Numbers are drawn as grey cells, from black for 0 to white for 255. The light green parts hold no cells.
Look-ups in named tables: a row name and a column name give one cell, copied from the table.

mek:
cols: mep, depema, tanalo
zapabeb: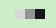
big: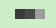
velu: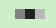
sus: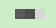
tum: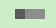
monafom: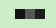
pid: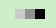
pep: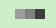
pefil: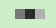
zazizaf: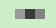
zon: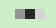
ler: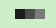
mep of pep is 158
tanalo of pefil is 175
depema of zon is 39
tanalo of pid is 2
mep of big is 58
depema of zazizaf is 59
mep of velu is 131
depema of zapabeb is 149
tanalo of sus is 215
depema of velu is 35
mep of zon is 149
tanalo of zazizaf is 131
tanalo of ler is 123
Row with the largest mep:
zapabeb

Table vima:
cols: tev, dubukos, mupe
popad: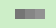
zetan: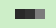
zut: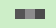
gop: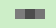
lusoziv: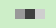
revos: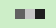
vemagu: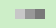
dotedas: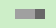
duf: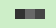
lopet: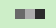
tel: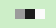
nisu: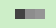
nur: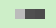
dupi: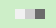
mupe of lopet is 44
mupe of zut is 76
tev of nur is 187
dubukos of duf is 104
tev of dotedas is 160
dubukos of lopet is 172
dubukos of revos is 198
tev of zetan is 41
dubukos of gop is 77
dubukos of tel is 28
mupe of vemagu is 121
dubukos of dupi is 205
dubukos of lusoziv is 64
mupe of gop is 117
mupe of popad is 146
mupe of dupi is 107
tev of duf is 50
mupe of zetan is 124
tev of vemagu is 199
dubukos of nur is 80

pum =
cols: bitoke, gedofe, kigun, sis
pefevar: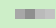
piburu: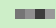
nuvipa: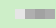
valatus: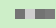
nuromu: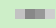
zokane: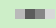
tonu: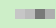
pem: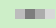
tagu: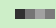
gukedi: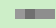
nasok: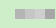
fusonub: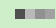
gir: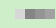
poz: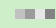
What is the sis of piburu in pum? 152
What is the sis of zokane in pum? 216
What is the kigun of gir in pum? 148
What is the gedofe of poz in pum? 155
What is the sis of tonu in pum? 174
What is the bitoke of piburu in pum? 117
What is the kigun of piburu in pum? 61
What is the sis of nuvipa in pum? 171
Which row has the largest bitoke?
nuvipa

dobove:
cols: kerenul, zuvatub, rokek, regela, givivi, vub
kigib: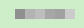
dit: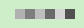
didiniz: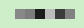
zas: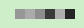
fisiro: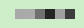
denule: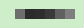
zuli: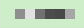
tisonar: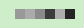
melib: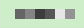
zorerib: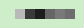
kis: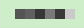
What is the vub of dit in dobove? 80
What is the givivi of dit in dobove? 213
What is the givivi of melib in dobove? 229
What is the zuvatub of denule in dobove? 43
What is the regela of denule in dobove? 58
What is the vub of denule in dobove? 126
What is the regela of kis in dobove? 121
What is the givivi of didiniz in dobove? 60
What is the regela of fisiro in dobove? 36

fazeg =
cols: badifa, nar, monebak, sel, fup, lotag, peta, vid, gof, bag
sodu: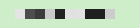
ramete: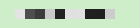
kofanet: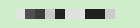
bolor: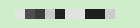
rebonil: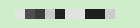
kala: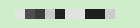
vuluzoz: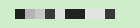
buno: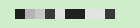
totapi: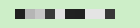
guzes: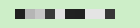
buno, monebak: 199
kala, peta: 226
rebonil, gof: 31
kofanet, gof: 32
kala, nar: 78
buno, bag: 55
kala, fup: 34
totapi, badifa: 31
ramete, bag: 204
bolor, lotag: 225
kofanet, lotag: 224
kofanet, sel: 201
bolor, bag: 204
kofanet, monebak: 60
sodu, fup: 34
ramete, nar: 78

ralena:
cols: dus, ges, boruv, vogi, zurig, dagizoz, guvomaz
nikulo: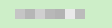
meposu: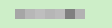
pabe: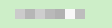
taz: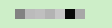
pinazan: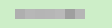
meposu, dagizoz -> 128
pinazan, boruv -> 181
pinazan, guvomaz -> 181
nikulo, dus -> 197
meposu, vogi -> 182
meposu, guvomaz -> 178
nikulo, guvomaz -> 187
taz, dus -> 130
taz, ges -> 187
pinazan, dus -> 175
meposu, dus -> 166
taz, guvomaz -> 167
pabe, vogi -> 185
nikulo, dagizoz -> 233
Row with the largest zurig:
taz

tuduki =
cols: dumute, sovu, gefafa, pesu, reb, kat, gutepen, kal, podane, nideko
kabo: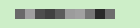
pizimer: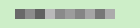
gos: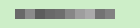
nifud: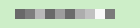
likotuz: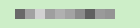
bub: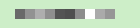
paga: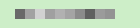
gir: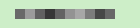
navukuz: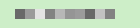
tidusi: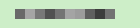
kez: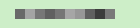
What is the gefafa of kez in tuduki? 119
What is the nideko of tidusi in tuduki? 114
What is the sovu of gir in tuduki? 155
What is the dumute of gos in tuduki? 105
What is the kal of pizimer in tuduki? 165
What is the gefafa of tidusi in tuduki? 120
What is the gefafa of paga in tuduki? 209
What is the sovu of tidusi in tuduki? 165
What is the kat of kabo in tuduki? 156
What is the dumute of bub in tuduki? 105
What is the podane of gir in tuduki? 71
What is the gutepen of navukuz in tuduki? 155
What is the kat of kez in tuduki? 166
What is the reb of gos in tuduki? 110
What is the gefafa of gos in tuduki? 93
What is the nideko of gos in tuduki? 129
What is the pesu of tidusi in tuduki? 81
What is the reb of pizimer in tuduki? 138
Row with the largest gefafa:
navukuz

